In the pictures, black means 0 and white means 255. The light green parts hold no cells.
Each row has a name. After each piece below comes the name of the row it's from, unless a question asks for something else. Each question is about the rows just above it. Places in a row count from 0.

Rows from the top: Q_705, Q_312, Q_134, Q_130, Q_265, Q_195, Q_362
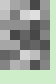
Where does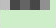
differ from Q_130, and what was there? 4, 132
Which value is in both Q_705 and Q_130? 71
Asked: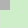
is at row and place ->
Q_362, 1
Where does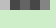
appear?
Q_130
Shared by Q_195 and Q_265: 100
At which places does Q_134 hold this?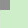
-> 0 1 2

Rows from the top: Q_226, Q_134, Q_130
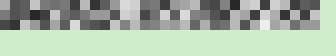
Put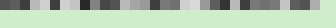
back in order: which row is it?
Q_226
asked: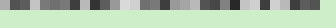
Q_226
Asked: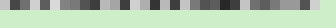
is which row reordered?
Q_134
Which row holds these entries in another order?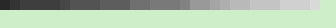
Q_134

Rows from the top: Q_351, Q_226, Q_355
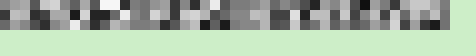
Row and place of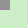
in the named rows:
Q_351, 15
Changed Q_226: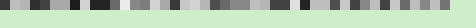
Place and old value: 14, 114

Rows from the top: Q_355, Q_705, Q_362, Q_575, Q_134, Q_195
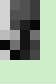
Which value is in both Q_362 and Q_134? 7
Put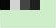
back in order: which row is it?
Q_362

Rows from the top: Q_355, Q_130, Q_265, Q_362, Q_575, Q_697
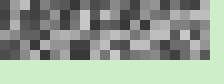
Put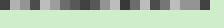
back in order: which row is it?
Q_575
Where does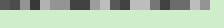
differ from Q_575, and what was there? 12, 76
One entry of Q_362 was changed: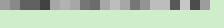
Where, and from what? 8, 128
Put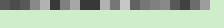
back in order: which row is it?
Q_697

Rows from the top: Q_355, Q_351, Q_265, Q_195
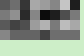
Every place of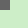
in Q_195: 1 2 3
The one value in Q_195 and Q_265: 66

